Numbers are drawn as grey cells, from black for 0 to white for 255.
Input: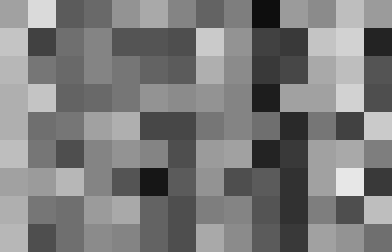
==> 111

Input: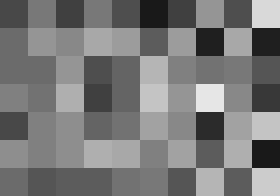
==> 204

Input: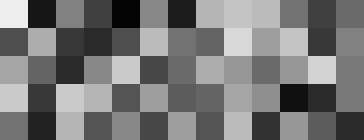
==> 42

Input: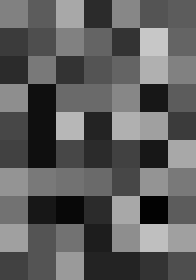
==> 78

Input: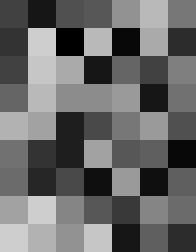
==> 44

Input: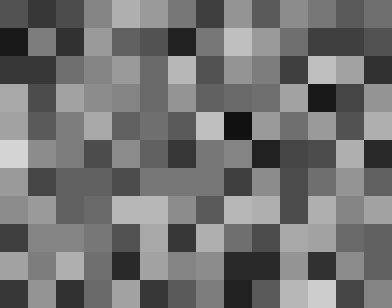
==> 132

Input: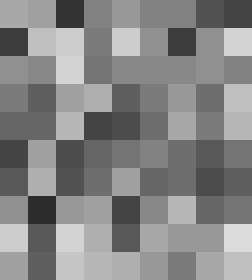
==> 191

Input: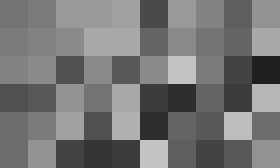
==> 146

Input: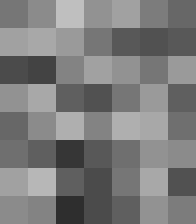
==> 124
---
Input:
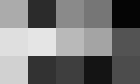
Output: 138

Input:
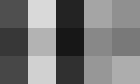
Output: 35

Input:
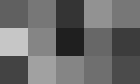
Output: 52

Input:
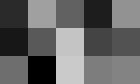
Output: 97

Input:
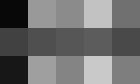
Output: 139

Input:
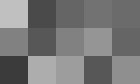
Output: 101
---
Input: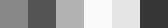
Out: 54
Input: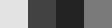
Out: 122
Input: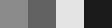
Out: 27
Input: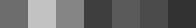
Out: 50
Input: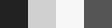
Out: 85
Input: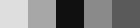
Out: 90
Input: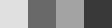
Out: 57
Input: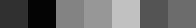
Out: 108
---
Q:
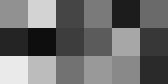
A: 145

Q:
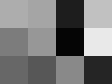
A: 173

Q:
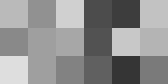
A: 186

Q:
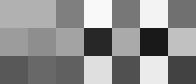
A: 177

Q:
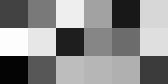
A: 66

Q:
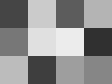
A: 69

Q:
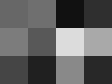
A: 103
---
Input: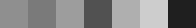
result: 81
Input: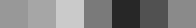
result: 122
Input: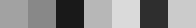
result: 183
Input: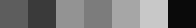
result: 124
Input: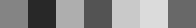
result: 83
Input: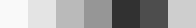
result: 150
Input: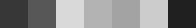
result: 179
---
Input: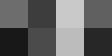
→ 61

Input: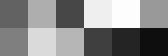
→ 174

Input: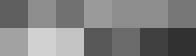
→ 141

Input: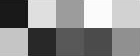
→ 223

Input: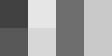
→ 230

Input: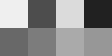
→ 77

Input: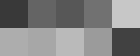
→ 100
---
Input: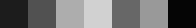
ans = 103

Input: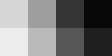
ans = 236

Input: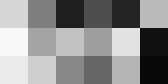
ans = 36

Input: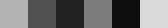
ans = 13

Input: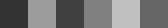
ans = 192

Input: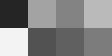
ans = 243
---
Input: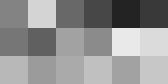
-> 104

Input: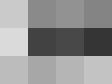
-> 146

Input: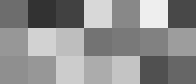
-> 65

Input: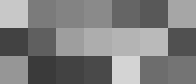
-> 131

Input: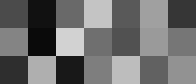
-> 105

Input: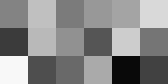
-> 123

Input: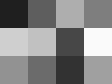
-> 174

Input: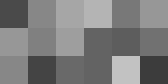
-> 166
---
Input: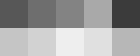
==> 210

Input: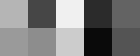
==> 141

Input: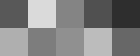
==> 125

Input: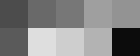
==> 222

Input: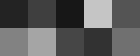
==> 165

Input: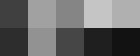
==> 146
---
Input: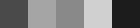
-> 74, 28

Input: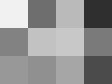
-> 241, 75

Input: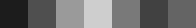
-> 28, 100

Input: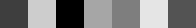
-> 62, 83

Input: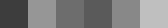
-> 61, 191

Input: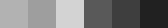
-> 178, 33

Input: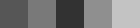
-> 86, 195
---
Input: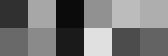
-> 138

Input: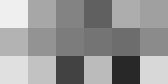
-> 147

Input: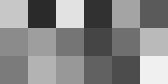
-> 158

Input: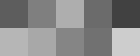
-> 168

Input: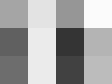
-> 235

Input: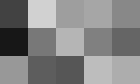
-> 120

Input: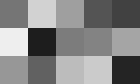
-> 29

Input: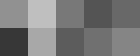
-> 168

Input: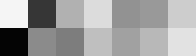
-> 139
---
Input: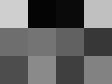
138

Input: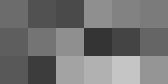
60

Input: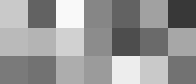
114

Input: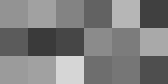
161

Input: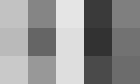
152

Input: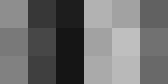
63

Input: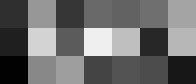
136

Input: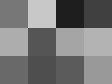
78
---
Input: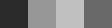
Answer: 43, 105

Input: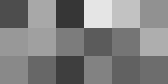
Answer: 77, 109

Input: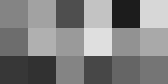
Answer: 132, 117

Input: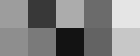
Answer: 157, 199

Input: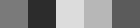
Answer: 122, 91

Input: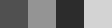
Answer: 80, 211

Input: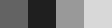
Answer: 99, 216

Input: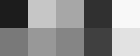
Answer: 28, 226
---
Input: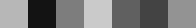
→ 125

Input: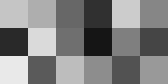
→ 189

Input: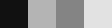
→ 132

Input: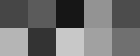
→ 200

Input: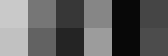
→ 36

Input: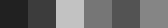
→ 194

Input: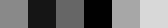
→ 102
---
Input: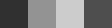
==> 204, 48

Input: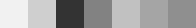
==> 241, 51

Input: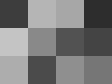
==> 196, 45

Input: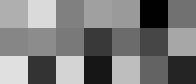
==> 224, 1

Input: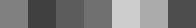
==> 205, 64

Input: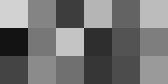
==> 210, 19

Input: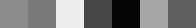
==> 238, 5
